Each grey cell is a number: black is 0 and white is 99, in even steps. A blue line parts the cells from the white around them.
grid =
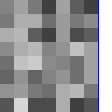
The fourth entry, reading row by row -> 25
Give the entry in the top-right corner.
25
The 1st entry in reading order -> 51
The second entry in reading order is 63
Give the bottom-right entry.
33
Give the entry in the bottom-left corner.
33
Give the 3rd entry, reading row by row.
47
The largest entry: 83
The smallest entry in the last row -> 25
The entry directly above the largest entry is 60
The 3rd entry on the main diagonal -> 36
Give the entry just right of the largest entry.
29
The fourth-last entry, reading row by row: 29

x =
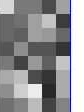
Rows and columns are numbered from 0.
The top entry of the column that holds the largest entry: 47
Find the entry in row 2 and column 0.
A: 40
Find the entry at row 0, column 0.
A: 83
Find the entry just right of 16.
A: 66
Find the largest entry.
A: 92
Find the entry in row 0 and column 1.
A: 47
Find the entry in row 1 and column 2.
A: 62
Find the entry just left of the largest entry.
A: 80
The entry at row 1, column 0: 40
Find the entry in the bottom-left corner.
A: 44
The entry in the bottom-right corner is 51

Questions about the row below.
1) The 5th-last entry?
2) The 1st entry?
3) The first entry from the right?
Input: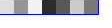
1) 94
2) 86
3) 47

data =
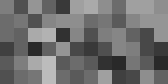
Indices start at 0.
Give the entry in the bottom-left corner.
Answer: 31
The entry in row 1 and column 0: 42
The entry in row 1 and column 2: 31
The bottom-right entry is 38
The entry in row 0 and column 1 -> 31
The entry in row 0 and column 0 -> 49
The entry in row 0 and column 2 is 58
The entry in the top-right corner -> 55
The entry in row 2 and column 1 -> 38
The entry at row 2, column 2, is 66
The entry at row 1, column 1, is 46

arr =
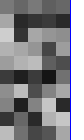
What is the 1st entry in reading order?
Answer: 47
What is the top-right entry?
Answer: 40
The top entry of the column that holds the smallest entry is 37
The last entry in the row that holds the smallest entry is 44
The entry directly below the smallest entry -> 51
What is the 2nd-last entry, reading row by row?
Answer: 33
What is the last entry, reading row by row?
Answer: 65
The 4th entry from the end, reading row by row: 44
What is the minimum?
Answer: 8
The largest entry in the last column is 77
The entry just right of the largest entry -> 20
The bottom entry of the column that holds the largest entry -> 73
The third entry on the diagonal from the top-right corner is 65
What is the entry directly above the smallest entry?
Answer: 37
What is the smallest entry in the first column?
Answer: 20
